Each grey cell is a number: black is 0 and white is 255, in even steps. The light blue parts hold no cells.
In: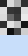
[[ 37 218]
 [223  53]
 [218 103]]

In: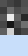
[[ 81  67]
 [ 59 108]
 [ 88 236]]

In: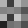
[[178  62]
 [131 137]
 [181  58]]

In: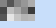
[[130  85]
 [ 70 191]
 [ 86 229]]

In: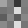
[[163 127]
 [115 122]
 [ 93 135]]

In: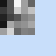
[[21 84]
 [57 84]
 [34 66]]

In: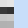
[[225 229]
 [ 57  50]
 [199 202]]
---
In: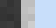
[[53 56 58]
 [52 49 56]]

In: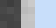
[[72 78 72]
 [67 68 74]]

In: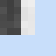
[[81 64 71]
 [73 66 80]]

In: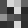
[[ 78  36 216]
 [149  87  79]]

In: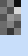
[[123  79 214]
 [ 83 151 130]]

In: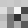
[[221 173 246]
 [186 118  49]]

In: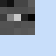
[[ 83  79  78]
 [ 61 133 199]]

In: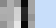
[[175 174 208]
 [171 173 210]]

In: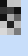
[[ 52  63  17]
 [ 18 171  98]]
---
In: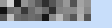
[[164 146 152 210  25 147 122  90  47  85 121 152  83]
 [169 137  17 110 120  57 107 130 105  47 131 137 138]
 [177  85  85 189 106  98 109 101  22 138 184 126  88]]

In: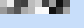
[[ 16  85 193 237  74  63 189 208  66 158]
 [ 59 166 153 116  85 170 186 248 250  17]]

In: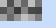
[[191 117 186  81 161 104]
 [ 72  69  84 119  57 133]
 [168 124 160 106 148 191]]

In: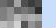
[[ 60  76 107  91 165  79]
 [104  45 127 144 103 118]
 [176 167 129 147 182 162]
 [148 123 188 172 209  85]]

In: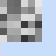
[[160 230 163 110 103 216]
 [129 217 203 112 109 147]
 [216 144  83 159 155 219]
 [144  62 159 190 196  58]
 [204 138  90 169 166 215]
 [ 93 140 221 147 152  52]]

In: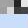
[[ 35 229 163 161]
 [ 61  69 158 217]]

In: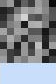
[[129  13 125 154  39  97  62 157]
 [137  84  33  51 117 168 154 167]
 [118  88  45 102 170 210  94  80]
 [126  29  69 128 147  27 173 177]
 [ 21  73 164  95 161 154  86  87]
 [ 37 107 113 170 131  45 126 128]
 [ 31 157  43 148  29 151  56 191]
 [130  27 138  62  48 151  76 164]
 [ 32  63 158  64 147 127 164 161]]

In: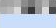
[[177 126 162 166 177 140 119 152]
 [217  74 177 186 217 114  55 147]]
